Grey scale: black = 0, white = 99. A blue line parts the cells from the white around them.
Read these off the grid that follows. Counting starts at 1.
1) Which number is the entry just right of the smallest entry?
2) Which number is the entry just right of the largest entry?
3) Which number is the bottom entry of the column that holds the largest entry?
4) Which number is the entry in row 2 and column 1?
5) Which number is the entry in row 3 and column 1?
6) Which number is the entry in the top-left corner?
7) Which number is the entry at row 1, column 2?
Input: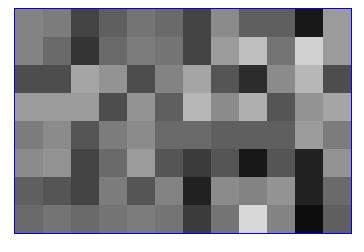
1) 37
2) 51
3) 84
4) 51
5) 30
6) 51
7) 48

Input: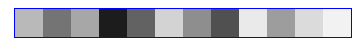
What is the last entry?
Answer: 94
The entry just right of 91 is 61
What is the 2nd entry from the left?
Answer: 45
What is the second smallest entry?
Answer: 31

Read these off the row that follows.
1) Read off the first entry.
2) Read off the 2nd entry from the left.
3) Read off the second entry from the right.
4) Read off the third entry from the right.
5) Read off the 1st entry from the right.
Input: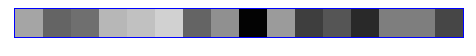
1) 64
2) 39
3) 49
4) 49
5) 27
